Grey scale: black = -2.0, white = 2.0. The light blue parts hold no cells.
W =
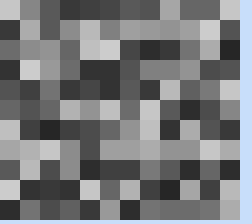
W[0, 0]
1.1
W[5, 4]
0.3
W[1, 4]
0.9
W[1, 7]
0.4
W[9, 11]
0.9
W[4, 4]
-0.9
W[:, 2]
[-0.6, -0.6, 0.3, 0.4, -0.2, -0.4, -1.4, 1.1, -0.8, -1.1, -0.8]
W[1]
[-1.1, 0.7, -0.6, 0.2, 0.9, 0.0, 0.5, 0.4, 0.3, 0.5, 1.2, -0.7]
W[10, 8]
-0.3
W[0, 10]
-0.4
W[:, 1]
[0.1, 0.7, 0.2, 1.2, -1.0, -0.7, -1.0, 0.8, 0.9, -1.2, -0.2]
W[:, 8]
[0.6, 0.3, -1.1, 0.0, 0.9, -0.6, -1.2, 0.3, -0.6, -1.4, -0.3]
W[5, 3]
0.8
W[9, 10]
-1.0
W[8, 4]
-1.3
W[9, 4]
1.1
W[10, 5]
0.4
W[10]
[-1.3, -0.2, -0.8, -0.5, -1.1, 0.4, -1.3, -0.2, -0.3, -0.3, -0.2, 0.7]
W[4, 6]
-0.6
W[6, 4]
-0.8
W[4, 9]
-0.5
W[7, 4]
-0.8
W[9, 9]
0.6
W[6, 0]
1.0
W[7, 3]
0.2
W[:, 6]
[-0.6, 0.5, -0.9, -0.7, -0.6, -0.3, 0.3, 0.5, -1.0, 0.8, -1.3]

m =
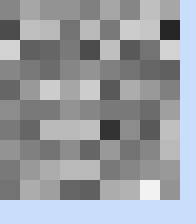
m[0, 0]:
0.1
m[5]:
[0.2, -0.1, -0.1, 0.3, 0.1, -0.1, -0.1, -0.3, 0.5]
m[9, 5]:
0.7
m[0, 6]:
0.1
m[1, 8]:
-1.4
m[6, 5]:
-1.2
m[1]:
[-0.8, 1.0, 0.9, -0.2, 0.9, -0.1, 1.2, 1.1, -1.4]
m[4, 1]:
0.4
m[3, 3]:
0.1
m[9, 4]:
-0.5
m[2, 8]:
1.3
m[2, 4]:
-0.8
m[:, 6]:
[0.1, 1.2, -0.6, -0.2, 0.7, -0.1, 0.2, -0.2, 0.1, 0.8]
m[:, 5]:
[0.6, -0.1, 1.0, 0.0, -0.6, -0.1, -1.2, 0.4, -0.1, 0.7]
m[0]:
[0.1, 0.6, 0.3, 0.3, 0.0, 0.6, 0.1, 1.0, 0.6]
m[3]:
[0.1, -0.1, -0.3, 0.1, 0.3, 0.0, -0.2, -0.4, -0.5]
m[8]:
[-0.1, 0.4, 0.7, 0.9, 0.9, -0.1, 0.1, 0.3, 0.4]
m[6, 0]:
-0.1
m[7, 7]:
0.1
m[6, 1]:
-0.4

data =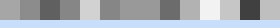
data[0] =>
0.6
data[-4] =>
1.8
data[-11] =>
0.1
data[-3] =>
1.1

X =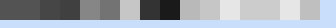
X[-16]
-0.7
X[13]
1.2
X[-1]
1.0
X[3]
-1.0

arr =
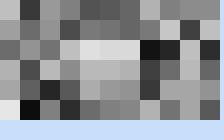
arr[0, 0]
1.0
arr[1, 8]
1.1
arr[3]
[0.8, -0.8, 0.9, 0.2, 0.9, 0.9, 0.8, -1.0, -0.3, 0.9, -0.4]
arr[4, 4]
0.7
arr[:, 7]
[0.8, -0.1, -1.7, -1.0, -1.1, 0.8]
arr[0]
[1.0, -1.1, 0.4, 0.0, -0.7, -0.6, -0.4, 0.8, 0.0, 0.2, 0.2]
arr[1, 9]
-1.0
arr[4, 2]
-1.4
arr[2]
[-0.3, 0.3, -0.2, 1.0, 1.5, 1.4, 1.4, -1.7, -1.4, 1.0, -1.3]
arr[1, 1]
-0.3
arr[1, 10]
1.0
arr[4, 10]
0.3
